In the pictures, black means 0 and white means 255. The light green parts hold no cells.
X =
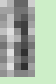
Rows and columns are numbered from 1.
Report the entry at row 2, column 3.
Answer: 116
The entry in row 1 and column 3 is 102
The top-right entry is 206
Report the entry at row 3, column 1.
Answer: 145
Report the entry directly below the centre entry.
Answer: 102
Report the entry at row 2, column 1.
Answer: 161
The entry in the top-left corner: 206
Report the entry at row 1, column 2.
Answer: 176
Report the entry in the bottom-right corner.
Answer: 145
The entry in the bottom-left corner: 145
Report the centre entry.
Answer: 176
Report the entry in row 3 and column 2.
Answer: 192

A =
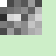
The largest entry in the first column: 254
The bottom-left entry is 73
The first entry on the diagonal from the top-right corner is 73
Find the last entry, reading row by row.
184
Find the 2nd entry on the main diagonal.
112
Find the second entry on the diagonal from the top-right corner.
99
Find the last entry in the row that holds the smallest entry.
212

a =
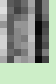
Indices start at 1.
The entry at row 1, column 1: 210
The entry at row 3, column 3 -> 107
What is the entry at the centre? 149
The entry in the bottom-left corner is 165
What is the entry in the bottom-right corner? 65
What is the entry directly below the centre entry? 123
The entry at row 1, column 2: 91
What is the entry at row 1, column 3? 77
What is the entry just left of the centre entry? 135
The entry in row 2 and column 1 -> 222
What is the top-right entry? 123

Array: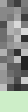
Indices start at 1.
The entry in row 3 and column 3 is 163
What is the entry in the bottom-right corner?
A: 62
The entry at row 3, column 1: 136
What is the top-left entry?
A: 163
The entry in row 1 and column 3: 62
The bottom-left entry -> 190
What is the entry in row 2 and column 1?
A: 136
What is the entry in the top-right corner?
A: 123
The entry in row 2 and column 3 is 150

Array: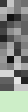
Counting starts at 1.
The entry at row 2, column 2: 167
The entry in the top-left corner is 56
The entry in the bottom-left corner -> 82
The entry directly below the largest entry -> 198
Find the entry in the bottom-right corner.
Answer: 198
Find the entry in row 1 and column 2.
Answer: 198
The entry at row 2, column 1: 183
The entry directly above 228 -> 56
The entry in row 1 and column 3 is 125
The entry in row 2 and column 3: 125
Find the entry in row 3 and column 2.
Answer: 18
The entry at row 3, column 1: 153
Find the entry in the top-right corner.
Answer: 110

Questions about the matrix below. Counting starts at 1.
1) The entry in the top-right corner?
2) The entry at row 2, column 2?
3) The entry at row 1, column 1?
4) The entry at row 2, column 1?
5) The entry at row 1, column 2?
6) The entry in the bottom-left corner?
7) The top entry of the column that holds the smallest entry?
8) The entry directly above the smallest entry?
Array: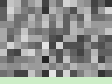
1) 51
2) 212
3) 67
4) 96
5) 196
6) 111
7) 67
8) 182

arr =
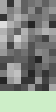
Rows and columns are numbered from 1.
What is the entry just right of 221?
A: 178
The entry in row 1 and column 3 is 166
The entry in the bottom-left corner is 83
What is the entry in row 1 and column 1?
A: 166
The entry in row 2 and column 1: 166
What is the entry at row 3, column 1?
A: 52
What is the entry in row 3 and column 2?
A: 139
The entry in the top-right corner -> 127
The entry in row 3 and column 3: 178
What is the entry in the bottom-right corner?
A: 166
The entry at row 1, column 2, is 52
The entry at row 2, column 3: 151

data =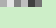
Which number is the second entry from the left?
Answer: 228
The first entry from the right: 117
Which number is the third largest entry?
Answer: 175

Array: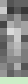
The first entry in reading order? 162
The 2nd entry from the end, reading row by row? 124
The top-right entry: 98
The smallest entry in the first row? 84
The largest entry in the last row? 150
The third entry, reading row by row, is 98
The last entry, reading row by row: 112
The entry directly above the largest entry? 175
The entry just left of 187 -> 162
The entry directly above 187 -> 203

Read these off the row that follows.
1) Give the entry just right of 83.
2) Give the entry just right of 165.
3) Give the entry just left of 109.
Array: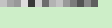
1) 137
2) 153
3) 208

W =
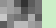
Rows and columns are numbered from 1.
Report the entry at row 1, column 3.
92
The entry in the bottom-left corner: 92
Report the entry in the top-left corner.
146
